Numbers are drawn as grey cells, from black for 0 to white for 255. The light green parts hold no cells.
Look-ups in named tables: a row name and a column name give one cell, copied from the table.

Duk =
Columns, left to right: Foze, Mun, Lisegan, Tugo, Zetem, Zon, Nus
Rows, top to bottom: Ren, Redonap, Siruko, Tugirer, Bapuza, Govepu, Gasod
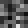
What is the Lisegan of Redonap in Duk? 28
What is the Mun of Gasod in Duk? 129
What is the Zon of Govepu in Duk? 81
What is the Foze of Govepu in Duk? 44
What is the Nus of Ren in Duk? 31
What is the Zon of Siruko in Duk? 110
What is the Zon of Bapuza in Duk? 121
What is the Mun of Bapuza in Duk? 56
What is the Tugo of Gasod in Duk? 98
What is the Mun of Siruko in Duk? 80
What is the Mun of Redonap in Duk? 62
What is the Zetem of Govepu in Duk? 50
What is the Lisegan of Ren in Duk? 61
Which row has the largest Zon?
Redonap

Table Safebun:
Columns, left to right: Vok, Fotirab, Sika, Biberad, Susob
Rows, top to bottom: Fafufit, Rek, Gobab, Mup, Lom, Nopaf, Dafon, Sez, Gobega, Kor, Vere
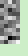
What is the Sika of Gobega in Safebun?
137
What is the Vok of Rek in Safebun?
56
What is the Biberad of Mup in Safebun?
79
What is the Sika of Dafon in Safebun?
107
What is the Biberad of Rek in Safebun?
182
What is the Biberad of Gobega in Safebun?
180
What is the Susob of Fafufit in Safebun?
137
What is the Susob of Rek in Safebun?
130
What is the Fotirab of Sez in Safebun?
158
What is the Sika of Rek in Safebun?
148
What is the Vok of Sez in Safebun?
94
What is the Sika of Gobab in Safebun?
40
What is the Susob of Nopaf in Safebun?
137
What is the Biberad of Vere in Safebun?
200
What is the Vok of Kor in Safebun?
218
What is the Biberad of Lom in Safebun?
189
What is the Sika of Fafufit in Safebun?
221
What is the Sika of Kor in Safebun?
0
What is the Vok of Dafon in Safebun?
124
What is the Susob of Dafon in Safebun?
208

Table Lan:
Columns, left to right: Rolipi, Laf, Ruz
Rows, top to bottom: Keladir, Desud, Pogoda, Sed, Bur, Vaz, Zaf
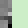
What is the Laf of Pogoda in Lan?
129
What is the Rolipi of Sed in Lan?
131
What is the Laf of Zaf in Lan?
149
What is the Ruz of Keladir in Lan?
141
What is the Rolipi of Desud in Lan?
123
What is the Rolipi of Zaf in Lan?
140

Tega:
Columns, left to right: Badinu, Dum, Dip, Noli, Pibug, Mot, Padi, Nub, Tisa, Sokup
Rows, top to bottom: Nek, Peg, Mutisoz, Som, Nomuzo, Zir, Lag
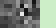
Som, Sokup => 65
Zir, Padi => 172
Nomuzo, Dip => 81
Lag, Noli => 75
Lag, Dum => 53
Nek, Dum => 100
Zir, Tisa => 128
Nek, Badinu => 89
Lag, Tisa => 91
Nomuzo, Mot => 81
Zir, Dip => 73

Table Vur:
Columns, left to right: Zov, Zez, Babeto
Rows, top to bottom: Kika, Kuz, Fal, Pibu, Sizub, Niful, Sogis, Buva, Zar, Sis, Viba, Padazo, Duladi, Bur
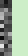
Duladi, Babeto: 96
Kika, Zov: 78
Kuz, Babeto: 56
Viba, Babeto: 61
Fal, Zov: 122
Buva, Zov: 32
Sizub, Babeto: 61
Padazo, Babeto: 138
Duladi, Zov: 125
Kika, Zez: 21
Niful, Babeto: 90
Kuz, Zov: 62
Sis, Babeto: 111
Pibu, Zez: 114
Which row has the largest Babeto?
Zar

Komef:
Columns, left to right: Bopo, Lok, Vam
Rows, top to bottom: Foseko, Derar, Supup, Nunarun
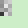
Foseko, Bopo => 153
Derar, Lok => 230
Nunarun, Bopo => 55
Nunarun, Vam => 172
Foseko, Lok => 193
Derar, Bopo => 142
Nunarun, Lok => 223
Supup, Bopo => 166
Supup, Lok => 148
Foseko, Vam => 206
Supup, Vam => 195
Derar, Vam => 173
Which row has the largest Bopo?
Supup

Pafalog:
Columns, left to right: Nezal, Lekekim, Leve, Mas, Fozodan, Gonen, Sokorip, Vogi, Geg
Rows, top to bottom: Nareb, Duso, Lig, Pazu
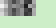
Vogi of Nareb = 54
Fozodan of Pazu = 119
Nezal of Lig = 196
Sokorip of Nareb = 64
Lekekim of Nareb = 160
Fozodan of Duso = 133
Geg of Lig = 173
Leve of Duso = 124
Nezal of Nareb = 206
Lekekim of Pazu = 169
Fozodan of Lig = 115
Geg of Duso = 144
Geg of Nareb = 171
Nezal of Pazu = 214
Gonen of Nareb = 149
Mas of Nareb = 75
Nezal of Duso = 241
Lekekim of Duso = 199
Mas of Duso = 148
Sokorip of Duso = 28

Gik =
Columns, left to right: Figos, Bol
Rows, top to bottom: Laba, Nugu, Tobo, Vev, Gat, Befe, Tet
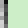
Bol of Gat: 86
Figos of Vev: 206
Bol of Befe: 82
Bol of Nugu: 75
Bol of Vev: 64
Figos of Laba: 171
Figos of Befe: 211
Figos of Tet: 205
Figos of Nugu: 164
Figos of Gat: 160
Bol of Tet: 114
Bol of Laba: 15
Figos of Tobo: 181
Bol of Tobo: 83

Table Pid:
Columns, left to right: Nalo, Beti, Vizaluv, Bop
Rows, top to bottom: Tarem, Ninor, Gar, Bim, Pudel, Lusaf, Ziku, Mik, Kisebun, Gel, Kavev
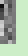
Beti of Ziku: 117
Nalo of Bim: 78
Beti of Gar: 150
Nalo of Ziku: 207
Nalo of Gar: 58
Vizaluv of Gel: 75
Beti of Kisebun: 107
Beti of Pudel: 119
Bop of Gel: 116
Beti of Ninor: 168
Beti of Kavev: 113

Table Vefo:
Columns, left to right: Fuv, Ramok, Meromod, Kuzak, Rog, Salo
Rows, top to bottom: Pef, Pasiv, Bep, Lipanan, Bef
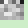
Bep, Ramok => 144
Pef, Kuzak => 107
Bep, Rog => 217
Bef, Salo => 167
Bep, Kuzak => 208
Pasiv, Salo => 155
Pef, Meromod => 166
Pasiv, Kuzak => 204
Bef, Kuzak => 176
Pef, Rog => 201
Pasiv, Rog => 141
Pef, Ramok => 244

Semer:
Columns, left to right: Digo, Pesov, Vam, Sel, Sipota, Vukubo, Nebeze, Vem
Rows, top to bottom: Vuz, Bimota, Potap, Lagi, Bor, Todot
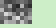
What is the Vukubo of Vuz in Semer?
114
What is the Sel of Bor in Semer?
179
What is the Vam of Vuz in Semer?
68
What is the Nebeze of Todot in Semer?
132
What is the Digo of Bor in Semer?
111
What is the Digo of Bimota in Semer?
119
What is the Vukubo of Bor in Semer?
98
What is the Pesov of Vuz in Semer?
75
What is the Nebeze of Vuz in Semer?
97
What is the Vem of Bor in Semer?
169
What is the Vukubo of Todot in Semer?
195
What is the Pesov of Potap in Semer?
89
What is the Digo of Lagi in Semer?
119
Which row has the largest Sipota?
Bor

